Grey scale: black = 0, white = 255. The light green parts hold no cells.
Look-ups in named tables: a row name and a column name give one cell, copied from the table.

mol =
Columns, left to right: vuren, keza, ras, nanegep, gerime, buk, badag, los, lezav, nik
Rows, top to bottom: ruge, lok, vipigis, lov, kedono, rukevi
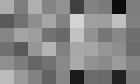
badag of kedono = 146
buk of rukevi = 26
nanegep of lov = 179
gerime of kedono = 137
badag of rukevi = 108
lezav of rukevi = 35

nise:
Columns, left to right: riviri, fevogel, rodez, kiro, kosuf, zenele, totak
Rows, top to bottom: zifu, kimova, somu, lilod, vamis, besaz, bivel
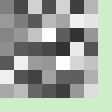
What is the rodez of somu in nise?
195
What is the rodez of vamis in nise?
155
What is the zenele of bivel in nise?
152
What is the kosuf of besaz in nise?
96
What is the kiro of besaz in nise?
161
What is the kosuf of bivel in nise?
62
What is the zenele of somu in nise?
51
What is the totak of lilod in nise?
84
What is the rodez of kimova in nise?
89
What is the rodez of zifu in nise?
209
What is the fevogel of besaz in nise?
84
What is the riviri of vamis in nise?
88
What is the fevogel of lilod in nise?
91
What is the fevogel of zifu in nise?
72
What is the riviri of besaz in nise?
240
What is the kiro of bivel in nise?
84
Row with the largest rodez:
zifu

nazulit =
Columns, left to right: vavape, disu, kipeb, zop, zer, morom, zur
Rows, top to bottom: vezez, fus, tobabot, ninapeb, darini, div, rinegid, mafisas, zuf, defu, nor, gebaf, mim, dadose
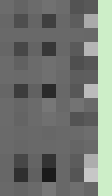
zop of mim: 26
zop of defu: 103
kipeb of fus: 101
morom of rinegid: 87
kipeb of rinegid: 97
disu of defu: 104
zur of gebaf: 173
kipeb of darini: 107
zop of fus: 63
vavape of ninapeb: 102
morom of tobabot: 105
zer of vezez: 108
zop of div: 112
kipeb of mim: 96
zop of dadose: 120
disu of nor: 103
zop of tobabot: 105
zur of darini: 86
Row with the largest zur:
mim

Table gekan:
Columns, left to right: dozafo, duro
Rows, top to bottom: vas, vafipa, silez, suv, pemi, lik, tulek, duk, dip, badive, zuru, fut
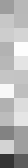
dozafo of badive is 130
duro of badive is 158
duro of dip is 229
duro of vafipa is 185
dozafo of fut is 52
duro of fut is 92
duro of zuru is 159
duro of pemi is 228
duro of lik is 196
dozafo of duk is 177
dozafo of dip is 188

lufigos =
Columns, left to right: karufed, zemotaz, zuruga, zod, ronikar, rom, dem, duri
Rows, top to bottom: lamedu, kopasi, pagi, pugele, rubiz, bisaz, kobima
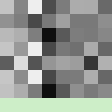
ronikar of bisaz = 122
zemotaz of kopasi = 126
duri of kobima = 137
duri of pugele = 103
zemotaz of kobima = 173
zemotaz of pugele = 153
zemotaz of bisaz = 140
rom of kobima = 143
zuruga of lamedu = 238
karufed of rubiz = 93
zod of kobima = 14
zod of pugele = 73
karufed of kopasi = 145
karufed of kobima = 193
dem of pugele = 171
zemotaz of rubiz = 220

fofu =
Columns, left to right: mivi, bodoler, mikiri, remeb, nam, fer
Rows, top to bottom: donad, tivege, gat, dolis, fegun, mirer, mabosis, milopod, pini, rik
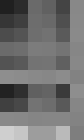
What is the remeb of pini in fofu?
134
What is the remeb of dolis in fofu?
123
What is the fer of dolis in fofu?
134
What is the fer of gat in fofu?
138
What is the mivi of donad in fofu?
32
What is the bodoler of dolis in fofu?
110
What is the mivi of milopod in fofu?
64
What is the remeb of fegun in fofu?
116
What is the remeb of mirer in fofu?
135
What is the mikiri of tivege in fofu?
109
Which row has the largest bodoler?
rik

